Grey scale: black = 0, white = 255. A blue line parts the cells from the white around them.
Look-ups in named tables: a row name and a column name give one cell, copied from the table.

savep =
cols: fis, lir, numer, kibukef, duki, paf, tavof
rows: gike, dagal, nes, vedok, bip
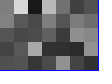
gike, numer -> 25
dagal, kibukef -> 126
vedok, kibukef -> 50
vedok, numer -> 169
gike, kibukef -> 185
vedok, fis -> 68
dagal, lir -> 88
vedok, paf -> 43
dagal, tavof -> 110
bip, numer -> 54
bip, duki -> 145
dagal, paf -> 124
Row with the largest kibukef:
gike

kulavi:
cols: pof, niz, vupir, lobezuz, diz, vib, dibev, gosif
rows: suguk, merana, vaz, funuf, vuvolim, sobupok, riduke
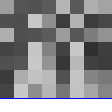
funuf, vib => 199
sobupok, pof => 59
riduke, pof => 68
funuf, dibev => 48
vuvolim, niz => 85
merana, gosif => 71

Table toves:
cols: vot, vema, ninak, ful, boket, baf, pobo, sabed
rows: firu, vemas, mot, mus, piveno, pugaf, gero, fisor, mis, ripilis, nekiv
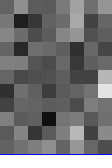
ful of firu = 90
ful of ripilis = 91
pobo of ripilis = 65
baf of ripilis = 184
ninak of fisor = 99
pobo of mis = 88
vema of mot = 108
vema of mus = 41
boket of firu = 122
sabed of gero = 228
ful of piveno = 75
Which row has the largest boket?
mot

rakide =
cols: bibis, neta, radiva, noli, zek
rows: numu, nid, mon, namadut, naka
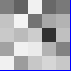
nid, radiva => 115
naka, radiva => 199
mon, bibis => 201
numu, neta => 98
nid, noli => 168
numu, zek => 121
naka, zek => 200
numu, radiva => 241
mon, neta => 187
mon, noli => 49

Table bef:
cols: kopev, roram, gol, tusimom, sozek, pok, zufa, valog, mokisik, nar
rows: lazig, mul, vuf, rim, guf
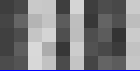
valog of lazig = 77
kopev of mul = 69
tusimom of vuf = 212
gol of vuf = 197
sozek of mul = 92
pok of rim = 204
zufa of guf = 69
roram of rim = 94
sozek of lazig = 62
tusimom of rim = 172
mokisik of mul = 80

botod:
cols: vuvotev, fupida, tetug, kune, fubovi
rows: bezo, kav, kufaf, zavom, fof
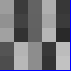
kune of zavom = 56
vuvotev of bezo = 157
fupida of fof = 184
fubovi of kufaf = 41
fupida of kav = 66
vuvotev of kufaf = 161
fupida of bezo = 59
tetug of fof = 141
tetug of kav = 98
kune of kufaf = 182
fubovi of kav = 59
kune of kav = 165
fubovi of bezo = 55
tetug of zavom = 141
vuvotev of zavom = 84
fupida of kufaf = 50
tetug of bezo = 99
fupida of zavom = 180
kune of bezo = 174

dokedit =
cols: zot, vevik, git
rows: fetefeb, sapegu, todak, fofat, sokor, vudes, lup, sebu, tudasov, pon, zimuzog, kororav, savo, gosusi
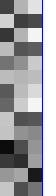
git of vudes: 188
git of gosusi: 116
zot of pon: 195
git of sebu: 245
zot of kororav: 57
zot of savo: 151
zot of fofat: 187
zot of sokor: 115

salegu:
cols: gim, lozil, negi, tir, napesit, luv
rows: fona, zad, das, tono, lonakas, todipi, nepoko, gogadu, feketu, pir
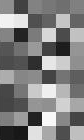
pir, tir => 168
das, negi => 123
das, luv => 193
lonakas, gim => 76
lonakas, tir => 230
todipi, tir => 68
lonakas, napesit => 205
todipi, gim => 173
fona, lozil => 65
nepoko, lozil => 118
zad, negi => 80
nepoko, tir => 239
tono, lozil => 113
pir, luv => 191
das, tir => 215
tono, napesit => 29
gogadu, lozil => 78

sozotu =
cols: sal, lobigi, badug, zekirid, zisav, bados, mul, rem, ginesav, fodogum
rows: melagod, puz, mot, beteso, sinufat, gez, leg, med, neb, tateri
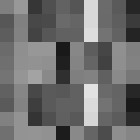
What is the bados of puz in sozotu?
101
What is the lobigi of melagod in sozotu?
152
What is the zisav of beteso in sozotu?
25
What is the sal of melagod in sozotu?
127
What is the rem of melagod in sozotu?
107
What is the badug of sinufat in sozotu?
146
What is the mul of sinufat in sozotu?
101

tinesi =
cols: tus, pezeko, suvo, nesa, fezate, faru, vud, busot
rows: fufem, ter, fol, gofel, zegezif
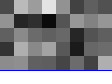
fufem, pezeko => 186
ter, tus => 147
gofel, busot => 108
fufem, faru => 66
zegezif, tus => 140
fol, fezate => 104
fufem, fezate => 146
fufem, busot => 81
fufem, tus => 74
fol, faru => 38

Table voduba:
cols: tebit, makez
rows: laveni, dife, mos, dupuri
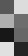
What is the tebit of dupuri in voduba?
224
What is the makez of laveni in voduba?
220
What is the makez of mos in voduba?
103
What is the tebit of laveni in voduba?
88
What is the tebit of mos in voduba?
23
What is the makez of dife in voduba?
109
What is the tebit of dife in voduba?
175
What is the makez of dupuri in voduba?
36

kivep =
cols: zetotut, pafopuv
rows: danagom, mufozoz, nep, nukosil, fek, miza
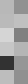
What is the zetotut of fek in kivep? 50
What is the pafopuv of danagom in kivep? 145
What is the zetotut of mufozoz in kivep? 186
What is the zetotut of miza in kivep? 189
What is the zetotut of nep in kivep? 213
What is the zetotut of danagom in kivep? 184
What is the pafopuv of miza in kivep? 144
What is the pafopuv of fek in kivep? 150
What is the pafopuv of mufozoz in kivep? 192
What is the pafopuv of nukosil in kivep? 181

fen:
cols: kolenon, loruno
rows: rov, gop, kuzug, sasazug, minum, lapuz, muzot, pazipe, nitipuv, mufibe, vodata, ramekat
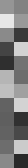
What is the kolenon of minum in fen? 47
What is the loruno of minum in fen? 114
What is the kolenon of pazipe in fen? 98
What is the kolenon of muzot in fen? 191
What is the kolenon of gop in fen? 231
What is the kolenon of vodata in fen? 109
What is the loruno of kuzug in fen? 57

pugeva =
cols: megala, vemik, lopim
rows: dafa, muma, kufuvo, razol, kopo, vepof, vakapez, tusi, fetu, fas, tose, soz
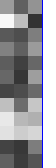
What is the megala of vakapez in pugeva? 69
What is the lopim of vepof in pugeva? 158
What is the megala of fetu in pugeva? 232
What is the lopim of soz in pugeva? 84
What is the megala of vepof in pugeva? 103
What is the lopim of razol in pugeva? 155
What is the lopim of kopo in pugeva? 103
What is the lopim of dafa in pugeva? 147
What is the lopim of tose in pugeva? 125
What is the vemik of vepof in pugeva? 54
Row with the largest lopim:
fas

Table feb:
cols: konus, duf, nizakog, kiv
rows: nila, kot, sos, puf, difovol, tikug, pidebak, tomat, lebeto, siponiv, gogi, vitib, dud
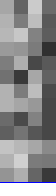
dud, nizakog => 101
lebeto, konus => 107
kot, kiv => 89
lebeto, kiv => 71
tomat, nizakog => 152
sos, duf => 199
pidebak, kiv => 75
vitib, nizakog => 123
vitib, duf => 208
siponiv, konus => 95
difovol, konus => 125
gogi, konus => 195
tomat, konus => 178
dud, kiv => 57
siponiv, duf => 116
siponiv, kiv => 71
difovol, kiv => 89
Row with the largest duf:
vitib

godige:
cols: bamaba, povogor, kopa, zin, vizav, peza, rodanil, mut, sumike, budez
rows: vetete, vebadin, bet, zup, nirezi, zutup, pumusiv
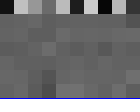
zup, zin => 108
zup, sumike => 98
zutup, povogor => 102
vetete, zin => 107
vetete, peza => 29
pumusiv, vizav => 112
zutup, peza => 104
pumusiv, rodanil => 104
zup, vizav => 97
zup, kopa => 99
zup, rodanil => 97
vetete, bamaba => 18
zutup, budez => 111
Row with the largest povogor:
vetete

